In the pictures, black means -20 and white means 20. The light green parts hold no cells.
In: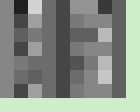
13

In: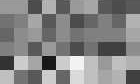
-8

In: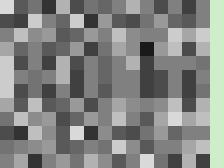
-2

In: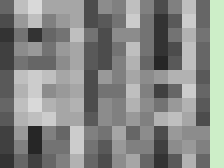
14

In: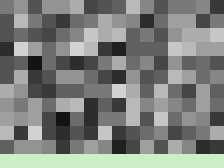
-7

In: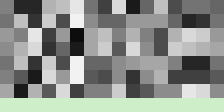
-14

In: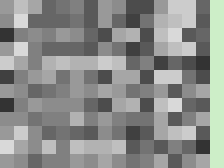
6
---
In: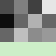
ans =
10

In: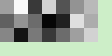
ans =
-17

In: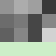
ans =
1

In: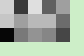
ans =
-1

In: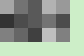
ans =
-4

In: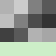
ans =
-6

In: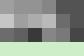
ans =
-5

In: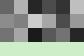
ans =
6
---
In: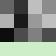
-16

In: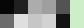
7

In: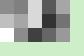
14

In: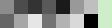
-16

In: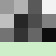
-14

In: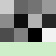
-18

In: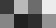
9
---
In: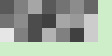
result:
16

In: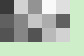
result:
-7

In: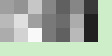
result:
7

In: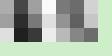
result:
15

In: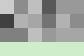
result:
0

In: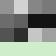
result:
-7

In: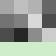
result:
-8

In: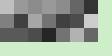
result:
-6
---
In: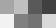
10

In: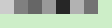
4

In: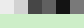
-1

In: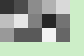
14

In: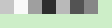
9

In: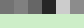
0
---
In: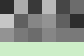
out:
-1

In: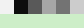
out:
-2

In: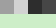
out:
-13

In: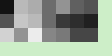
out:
-9

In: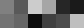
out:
-8

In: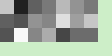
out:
-3

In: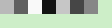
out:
-9
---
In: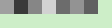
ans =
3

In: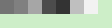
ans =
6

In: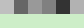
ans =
4

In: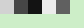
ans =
-5

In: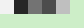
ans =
-2

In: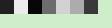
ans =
7

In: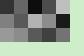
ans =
4

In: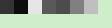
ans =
0

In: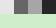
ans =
-4
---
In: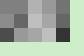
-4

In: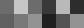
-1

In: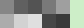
13

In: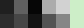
-9

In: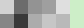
-11

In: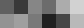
5

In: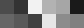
-6

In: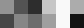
1

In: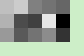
-8

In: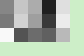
13
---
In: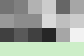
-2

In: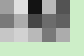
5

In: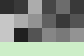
-13

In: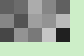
-5

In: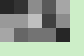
-14

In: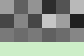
5

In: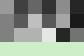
4
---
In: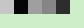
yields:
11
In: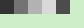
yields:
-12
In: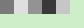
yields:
-1
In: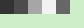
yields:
-12
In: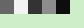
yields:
-4
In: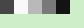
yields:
-9
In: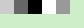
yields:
12
